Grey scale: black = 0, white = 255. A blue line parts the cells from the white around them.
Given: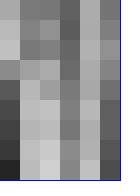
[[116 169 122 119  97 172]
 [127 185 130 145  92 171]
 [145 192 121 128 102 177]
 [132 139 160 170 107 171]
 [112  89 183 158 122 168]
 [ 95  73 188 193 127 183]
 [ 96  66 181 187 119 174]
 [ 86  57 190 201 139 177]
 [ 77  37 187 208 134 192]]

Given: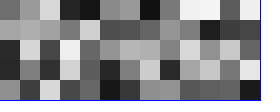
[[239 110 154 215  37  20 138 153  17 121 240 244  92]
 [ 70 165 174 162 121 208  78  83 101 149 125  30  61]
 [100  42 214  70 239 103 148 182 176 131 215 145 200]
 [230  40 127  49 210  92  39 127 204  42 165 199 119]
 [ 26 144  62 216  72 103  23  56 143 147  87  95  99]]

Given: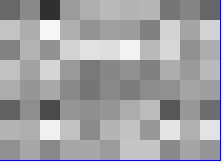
[[102 104 137  48 155 174 186 180 182 117 133]
 [210 195 173 246 175 147 159 156 128 211 165]
 [173 130 179 146 210 225 221 242 185 215 145]
 [186 193 162 214 154 121 135 144 129 173 154]
 [158 172 150 168 137 118 136 124 140 144 165]
 [109  98 142  74 149 143 150 172 188  87 152]
 [227 180 174 240 193 138 180 194 151 228 176]
 [150 145 167 136 166 167 155 197 197 137 165]]

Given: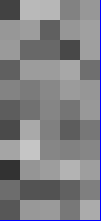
[[151  66 185 183 130]
 [160 151 157  96 150]
 [159 154 104 104  72]
 [111  96 156 156 167]
 [150 131 123 136 155]
 [152  93 113 133 117]
 [119  74 169 128  93]
 [134 165 197 134 129]
 [158  50 149 157 179]
 [127 109  83  82  97]
 [171  87 152 154 120]]

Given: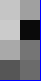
[[160 197]
 [ 10 203]
 [117 169]
 [107  86]]

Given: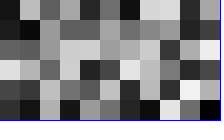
[[167  19 189  94 166  39 110  16 214 219  42]
 [ 64  28  10 155  95  95 164 111 135 154  35]
 [237  98  92 153 205 207 157 176 204  55 174]
 [ 72 223 180 101 206  36  70 228 190 122  41]
 [179  70  56 191 114  87 193  42 185  48 241]
 [  2  48  19 177  22 154 113  37  13 228 109]]
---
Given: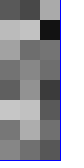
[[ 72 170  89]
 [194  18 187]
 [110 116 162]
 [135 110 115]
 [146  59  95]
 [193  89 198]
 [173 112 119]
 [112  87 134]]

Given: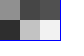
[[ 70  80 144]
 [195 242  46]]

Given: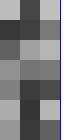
[[ 70 192 188]
 [ 64 120  56]
 [160 180  97]
 [116 122 145]
 [ 60  75 128]
 [ 53 182 172]
 [ 58  97 150]]

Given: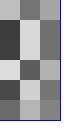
[[115 166 190]
 [217 112  60]
 [215 113  63]
 [ 93 178 220]
 [208 117  72]
 [180 131 107]]

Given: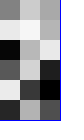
[[204 169 130]
 [246 181 234]
 [184 233   6]
 [211  30  88]
 [ 56   0 235]
 [179  79  38]]

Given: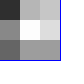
[[182 198  47]
 [253 221 136]
 [157 157 101]]
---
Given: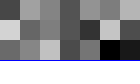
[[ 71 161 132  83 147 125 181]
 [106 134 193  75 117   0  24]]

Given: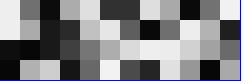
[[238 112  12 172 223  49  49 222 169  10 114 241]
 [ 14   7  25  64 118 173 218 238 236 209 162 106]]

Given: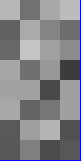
[[183 113 168 188]
 [104 196 160 139]
 [162 162  73 159]
 [ 89 159 179  80]]

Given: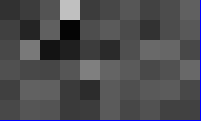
[[ 49  60  83 192  60  71  86  66  76  96]
 [ 72 121  19  31  60  42  79 105 102  72]
 [ 64  97  96  58  44  90  79  89  91  72]]

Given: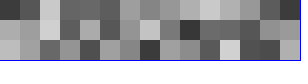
[[ 60  86 201 101 104  93 158 133 151 176 201 177 152  92  60]
 [189 161 104 148  79 160 134  59 160 140  89 209  81  76 176]]

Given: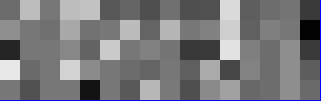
[[108 189 119 189 194  88 101  79 112  79  80 218  94 109 116  58]
 [ 37 119 119 135  99 202 119 129 116  57  58 226 127 109 142  58]
 [119  81 119 119  19 119  89 183 121  79 138 161 104 109 142 106]]

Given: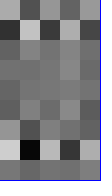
[[171  81 150  99 153]
 [ 98 131 115 132 111]
 [101 116 119 123 115]
 [149  81 127 113  98]
 [119 103 115 112 126]]
